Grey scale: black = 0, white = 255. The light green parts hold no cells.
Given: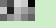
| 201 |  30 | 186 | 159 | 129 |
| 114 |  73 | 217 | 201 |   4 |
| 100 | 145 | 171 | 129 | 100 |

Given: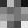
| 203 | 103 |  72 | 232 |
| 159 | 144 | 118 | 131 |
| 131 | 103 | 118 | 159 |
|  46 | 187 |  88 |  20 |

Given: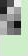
| 187 | 104 |  17 |
| 175 | 120 | 104 |
| 135 | 161 | 135 |
|  46 |  89 | 240 |
|  31 | 200 | 161 |

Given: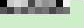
|  87 |  61 | 130 |  87 | 130 | 103 | 116 |  73 | 103 | 116 |
|   1 | 200 | 216 | 200 |  73 | 172 | 144 | 160 |  17 | 243 |

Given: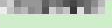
| 236 | 195 | 167 | 183 | 139 | 151 |  83 | 207 | 167 | 195 |  54 | 222 | 112 | 167 | 207 |
| 183 | 207 | 125 | 151 | 151 | 151 |  97 | 125 | 112 |  83 |  69 |  97 | 112 | 139 | 183 |

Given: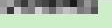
| 166 |  56 | 208 | 136 | 123 | 208 | 151 | 109 | 166 | 194 | 179 | 123 | 136 |  83 |
| 151 | 166 |  97 |  56 | 123 |  83 |  68 |  42 |  97 |  68 |  26 |  97 | 151 | 109 |
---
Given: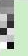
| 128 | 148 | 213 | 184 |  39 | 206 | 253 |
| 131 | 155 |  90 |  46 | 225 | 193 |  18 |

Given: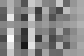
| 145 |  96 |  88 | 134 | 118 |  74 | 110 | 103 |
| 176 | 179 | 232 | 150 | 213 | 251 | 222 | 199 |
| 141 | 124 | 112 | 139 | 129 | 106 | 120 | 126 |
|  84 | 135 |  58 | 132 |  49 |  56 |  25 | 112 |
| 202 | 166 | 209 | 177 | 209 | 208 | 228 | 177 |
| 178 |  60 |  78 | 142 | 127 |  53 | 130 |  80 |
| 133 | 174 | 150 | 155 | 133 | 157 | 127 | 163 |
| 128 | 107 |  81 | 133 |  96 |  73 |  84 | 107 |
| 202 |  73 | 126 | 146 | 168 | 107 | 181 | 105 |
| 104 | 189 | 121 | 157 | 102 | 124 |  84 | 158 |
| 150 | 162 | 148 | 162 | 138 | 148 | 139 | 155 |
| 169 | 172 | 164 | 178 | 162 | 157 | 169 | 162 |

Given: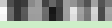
| 201 | 250 | 244 |
|  78 | 107 | 105 |
|  51 |  52 |  53 |
|  59 |  90 |  88 |
| 138 | 159 | 156 |
| 156 | 159 | 157 |
|  66 | 109 | 106 |
| 102 |  22 |  27 |
|  68 |  59 |  60 |
| 157 | 159 | 157 |
| 148 | 230 | 222 |
| 117 | 161 | 156 |
|  82 | 121 | 118 |
| 162 | 213 | 207 |
|  84 |  75 |  75 |
| 121 | 164 | 160 |

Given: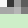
| 247 | 166 |
|  54 | 167 |
| 156 | 182 |
|  92 | 125 |

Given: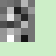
| 118 | 102 | 134 |  79 | 149 | 151 |
| 112 | 188 | 227 |  60 | 188 | 254 |
|  97 |  29 | 122 |  86 | 159 | 142 |
| 182 |  93 |  39 | 184 | 113 |  19 |
| 115 | 152 | 115 | 115 | 115 | 115 |

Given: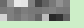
| 107 | 122 | 211 |
| 157 | 127 | 127 |
| 232 | 112 | 117 |
| 228 | 125 | 132 |
| 127 | 120 | 123 |
|  70 | 119 | 100 |
|  97 | 125 | 189 |
| 120 | 129 |  40 |
| 145 | 120 |  51 |
| 126 | 118 |  96 |

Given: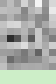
| 165 | 190 | 156 | 195 | 184 | 155 | 181 | 158 | 175 | 191 |
| 188 | 185 | 177 | 213 | 164 |  46 | 195 | 156 | 108 | 155 |
| 159 | 184 | 153 | 216 | 169 |  84 | 202 | 144 | 134 | 163 |
| 210 | 134 | 141 | 178 | 182 | 170 | 221 | 121 | 125 | 171 |
| 168 | 181 | 165 | 189 | 144 |  91 | 177 | 152 | 142 | 169 |
| 244 | 195 | 140 | 140 | 200 | 200 | 196 |  99 | 143 | 171 |
| 153 | 141 | 133 | 168 | 136 | 158 | 171 | 184 | 167 | 165 |
| 215 | 233 | 205 | 197 | 159 | 126 | 207 | 130 | 184 | 149 |

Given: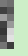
| 120 |  64 | 158 |  66 |  54 |  76 | 117 |
| 110 |  85 | 116 | 153 | 213 | 225 |  61 |

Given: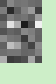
|  80 | 125 |  83 | 112 |  83 | 139 |  97 | 111 | 173 |
| 135 |  42 | 127 | 225 | 101 | 118 | 190 | 118 |  59 |
| 115 |  93 | 110 | 174 |  93 | 113 | 165 | 118 |  67 |
| 118 | 128 | 116 |  27 | 136 |  58 | 104 | 102 |  78 |
| 109 | 154 |  97 |  77 | 126 | 133 |  68 | 105 | 165 |
| 105 |  63 | 156 | 240 | 101 |  99 | 140 | 129 |  77 |
